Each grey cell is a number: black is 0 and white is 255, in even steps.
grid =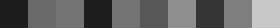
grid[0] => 28
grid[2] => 116
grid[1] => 105

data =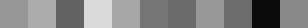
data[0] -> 151
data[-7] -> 167
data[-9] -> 98

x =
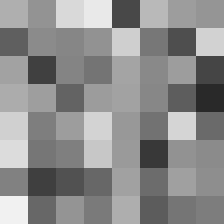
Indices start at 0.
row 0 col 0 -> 175
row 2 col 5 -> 137
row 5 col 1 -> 118
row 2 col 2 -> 132
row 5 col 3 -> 199
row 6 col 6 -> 160
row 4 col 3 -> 211
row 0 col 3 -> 233
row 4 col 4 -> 152
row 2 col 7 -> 69
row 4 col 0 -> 208
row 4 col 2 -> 157
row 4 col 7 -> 106
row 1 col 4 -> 207
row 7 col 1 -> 103
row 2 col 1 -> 64
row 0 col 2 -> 217
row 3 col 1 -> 158
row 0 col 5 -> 185
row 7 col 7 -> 125

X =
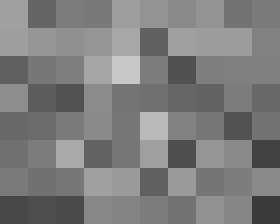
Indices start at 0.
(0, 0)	160
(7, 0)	72
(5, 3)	98
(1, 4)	167
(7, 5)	125
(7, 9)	58
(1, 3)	149
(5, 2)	169
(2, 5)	124
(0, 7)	147
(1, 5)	96
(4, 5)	185
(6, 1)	113
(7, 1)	78
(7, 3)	135
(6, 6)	154
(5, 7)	149
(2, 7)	127
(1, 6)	160
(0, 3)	121
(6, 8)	125
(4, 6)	129
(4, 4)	119

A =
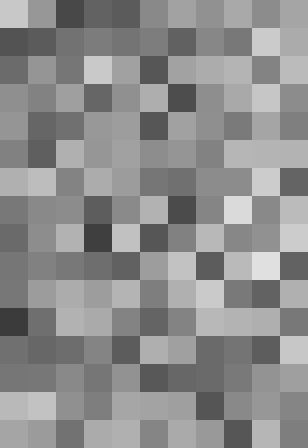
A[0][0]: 200
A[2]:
[107, 149, 118, 201, 161, 86, 162, 172, 180, 131, 187]
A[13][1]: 119
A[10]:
[119, 156, 172, 157, 180, 126, 176, 202, 121, 98, 176]
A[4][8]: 122
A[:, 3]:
[98, 124, 201, 102, 152, 150, 172, 93, 63, 110, 157, 170, 132, 118, 126, 171]
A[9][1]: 129
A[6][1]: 189
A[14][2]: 144
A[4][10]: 127
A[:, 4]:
[91, 116, 161, 144, 157, 161, 156, 138, 193, 97, 180, 131, 92, 146, 166, 176]
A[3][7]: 142
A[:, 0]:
[200, 83, 107, 143, 149, 129, 176, 120, 106, 118, 119, 59, 112, 118, 185, 165]
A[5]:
[129, 95, 176, 150, 161, 141, 149, 130, 182, 180, 179]
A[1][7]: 135
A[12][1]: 103
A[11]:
[59, 111, 178, 170, 131, 100, 131, 184, 179, 175, 120]
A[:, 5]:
[137, 125, 86, 174, 86, 141, 118, 178, 86, 157, 126, 100, 175, 88, 163, 133]
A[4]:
[149, 102, 112, 152, 157, 86, 161, 143, 122, 165, 127]
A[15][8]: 86
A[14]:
[185, 194, 144, 126, 166, 163, 159, 85, 137, 151, 133]
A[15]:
[165, 155, 114, 171, 176, 133, 170, 153, 86, 182, 126]
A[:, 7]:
[145, 135, 172, 142, 143, 130, 140, 133, 184, 92, 202, 184, 106, 106, 85, 153]
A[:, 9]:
[140, 203, 131, 198, 165, 180, 204, 137, 145, 224, 98, 175, 93, 147, 151, 182]
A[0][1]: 151
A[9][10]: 98

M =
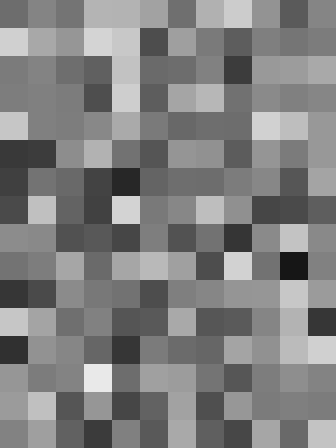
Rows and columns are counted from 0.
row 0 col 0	109
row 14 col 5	98
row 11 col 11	54
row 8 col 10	195
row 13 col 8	86
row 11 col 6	169
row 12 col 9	145
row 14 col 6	162
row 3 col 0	125
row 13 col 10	142
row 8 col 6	82
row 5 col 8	92
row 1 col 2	150
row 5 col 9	149
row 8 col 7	114
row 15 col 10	105
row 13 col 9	125
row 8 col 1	137
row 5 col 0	57
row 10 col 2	139
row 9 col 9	114
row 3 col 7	183
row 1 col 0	208
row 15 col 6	169
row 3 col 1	128
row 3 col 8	113
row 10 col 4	114
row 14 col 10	127
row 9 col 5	185
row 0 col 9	147
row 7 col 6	135
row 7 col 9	70
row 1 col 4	200
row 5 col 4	114
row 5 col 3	178
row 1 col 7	122

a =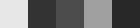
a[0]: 231
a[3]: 160
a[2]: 75

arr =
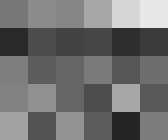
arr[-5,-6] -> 119
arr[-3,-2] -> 86
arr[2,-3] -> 122
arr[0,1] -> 139
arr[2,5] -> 110
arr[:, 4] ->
[215, 46, 86, 167, 37]
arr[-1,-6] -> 162
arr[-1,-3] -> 92
